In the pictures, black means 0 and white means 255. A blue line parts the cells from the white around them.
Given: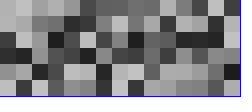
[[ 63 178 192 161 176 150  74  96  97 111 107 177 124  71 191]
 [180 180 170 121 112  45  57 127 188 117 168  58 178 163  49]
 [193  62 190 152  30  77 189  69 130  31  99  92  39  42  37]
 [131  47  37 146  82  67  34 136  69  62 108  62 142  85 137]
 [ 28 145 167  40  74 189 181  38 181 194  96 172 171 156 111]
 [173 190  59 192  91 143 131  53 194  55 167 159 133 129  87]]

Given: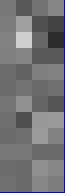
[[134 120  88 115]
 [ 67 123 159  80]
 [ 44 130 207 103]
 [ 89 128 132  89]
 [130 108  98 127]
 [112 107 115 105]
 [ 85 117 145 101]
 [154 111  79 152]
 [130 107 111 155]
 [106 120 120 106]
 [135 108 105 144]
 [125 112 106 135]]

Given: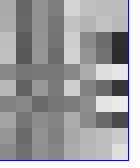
[[187 170 102 145 127 211 192 188]
 [183 172 105 145 118 194 180 194]
 [ 47 189  92 147 116 205 138 108]
 [ 44 192  89 149 109 210 147 115]
 [230 136 119 121 120 135 172 221]
 [ 55 183  98 152 122 206 129 107]
 [234 130 136 106 119 125 142 227]
 [ 75 163 119 139 132 172 138 107]
 [201 149 106 145 128 168 182 189]
 [222 138 112 143 133 172 184 189]]

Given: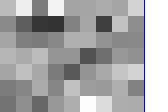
[[211 187 238 124 243 164 165 172 165]
 [142 138  94  54  51 130 166  63 194]
 [137 165 127 123 136 176 175 147 136]
 [145 182 171 188 149 149  82 111 152]
 [211 165 192 168 123  89 148 169 197]
 [130 124 134 171 134 193 157 154 175]
 [172 115 143 103 152 174 253 220 173]]

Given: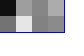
[[172  16 158 134]
 [139 115 230 130]]

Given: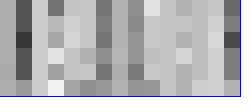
[[106 173  84 204 114 195 198 117 177 142 226 195 177 189 198]
 [125 173  84 204 185 207 198 125 177 138 199 195 195 189 208]
 [ 74 173  55 204 167 212 198 117 177 149 199 195 177 189 215]
 [125 173  84 204 227 195 176 143 182 149 192 195 212 189 208]
 [125 171  84 204 160 195 198 117 174 121 199 195 177 189 208]
 [178 173 154 204 241 166 145 152 177 149 151 195 177 206 208]]

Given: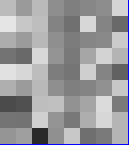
[[213 187 154 186 142 127 135 141]
 [105 229 199 190 131 112 215 132]
 [203 173 155 184 143 124 134 137]
 [180 115 105 216 148 121 166 211]
 [ 97 225 215 189 125 117 207 132]
 [199 175 155 185 143 127 132 145]
 [122  75  80 190 192 146 165 219]
 [181 116 115 208 148 120 174 215]
 [181 149 159  41 144 200 111 122]]

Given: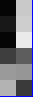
[[201   5]
 [206  24]
 [234   5]
 [ 93  62]
 [150 154]
 [ 58 179]]

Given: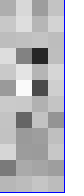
[[195 174 216 157]
 [211 200 222 182]
 [189 189 192 195]
 [190 221 130  38]
 [214 201 228 181]
 [207 154 250  75]
 [196 202 201 177]
 [148 195 101 194]
 [191 194 154 158]
 [199 214 156 155]
 [158 122 170 165]
 [188 183 188 197]]
